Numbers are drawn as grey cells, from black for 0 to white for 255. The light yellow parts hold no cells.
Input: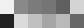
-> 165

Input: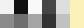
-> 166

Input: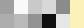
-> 147

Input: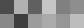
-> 170

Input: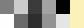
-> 45

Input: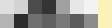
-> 120

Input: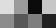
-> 87

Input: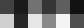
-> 136

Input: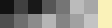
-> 132

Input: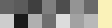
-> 220
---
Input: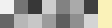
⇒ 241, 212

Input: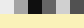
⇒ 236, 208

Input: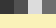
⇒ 220, 110

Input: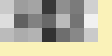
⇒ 241, 221

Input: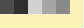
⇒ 210, 166

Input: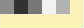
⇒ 241, 177
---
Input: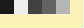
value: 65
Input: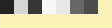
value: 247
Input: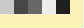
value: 104
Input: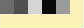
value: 212
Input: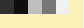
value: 191
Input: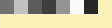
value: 62
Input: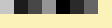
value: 149
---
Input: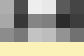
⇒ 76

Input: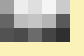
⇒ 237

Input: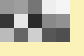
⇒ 158

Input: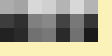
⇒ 164

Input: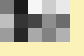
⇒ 26

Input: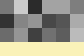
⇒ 203

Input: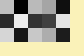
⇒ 1
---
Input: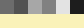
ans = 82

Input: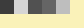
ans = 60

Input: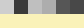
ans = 58

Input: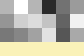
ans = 134

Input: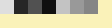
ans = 81

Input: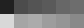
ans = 165

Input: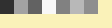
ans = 98

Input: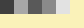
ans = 63

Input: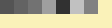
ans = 114
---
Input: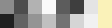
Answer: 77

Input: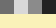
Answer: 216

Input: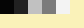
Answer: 33

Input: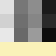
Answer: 119

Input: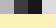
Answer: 60

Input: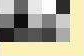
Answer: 99
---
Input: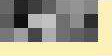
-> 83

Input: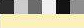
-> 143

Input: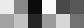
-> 114

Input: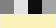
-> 164

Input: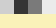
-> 235

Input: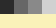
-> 209

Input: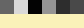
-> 73

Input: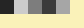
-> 166
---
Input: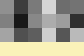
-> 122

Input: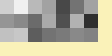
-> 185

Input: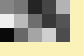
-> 36

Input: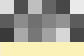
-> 191

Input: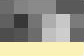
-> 138

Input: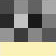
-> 98

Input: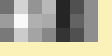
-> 148
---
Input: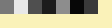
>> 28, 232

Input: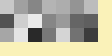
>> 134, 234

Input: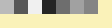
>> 37, 240

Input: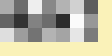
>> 108, 251

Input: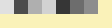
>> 210, 224

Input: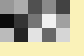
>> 117, 241

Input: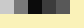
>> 11, 202
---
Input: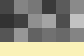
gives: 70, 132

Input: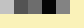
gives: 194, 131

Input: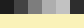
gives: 29, 45

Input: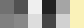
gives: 113, 209

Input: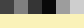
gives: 66, 206

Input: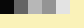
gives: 7, 227

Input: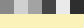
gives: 136, 46

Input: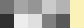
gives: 115, 88
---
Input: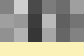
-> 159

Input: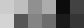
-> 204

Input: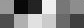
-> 154

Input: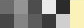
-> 108

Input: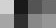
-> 210

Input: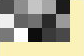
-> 238

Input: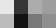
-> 231

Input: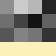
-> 111
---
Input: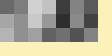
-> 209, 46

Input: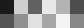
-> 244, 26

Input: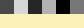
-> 214, 2

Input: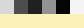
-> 244, 5

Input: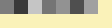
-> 197, 57

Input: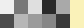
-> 239, 42

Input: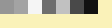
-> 245, 17

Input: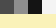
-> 244, 20
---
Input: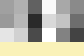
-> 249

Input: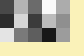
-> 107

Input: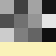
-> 64

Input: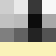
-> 233

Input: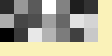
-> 130

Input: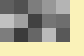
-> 125
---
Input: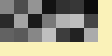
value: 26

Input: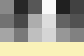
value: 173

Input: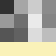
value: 234

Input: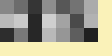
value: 39

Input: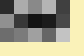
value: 19

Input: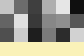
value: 57

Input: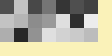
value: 140

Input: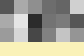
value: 43

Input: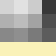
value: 163

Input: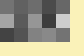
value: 150
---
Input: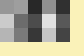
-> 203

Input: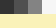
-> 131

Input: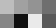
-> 189

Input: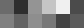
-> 197

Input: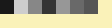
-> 151

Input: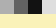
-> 175
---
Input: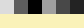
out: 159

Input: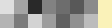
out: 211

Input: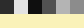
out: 180

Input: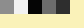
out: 141

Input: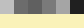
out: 165

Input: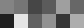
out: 173

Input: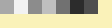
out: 191
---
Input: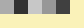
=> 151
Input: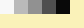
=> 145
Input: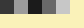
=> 105
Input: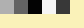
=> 99
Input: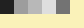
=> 157
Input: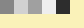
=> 160
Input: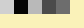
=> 109
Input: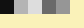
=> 150
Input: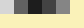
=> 97
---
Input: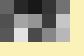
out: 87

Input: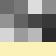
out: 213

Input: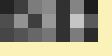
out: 70

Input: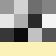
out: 55

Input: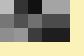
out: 142

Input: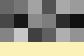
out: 132

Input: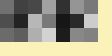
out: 107

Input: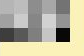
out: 61
